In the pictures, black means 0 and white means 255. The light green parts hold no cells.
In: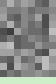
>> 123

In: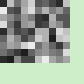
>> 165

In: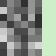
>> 121

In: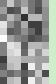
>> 211

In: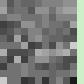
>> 26

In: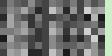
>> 96

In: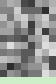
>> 191
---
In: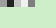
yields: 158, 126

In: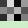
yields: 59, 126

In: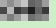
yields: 170, 142

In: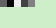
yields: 98, 129

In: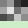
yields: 128, 141

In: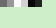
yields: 107, 35
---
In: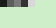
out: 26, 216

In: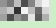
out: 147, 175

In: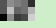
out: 84, 207

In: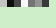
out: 195, 57

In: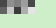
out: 72, 228

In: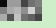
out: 10, 69

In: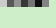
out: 203, 131

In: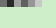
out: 112, 200

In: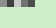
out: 142, 76

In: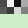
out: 73, 129
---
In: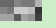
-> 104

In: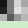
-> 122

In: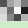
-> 164

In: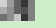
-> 155

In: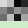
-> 190

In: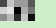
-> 196

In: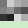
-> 204
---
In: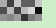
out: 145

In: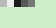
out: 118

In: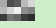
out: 45

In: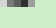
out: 158

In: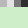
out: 46

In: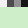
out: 20
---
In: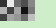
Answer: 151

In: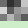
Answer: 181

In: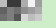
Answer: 215

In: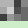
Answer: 150

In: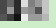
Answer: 155

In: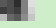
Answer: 88

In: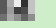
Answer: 142

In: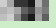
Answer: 26
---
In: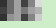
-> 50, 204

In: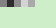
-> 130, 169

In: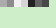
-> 171, 72

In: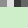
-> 143, 102

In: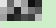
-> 227, 186

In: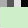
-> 172, 7

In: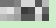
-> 116, 72

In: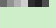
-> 106, 77
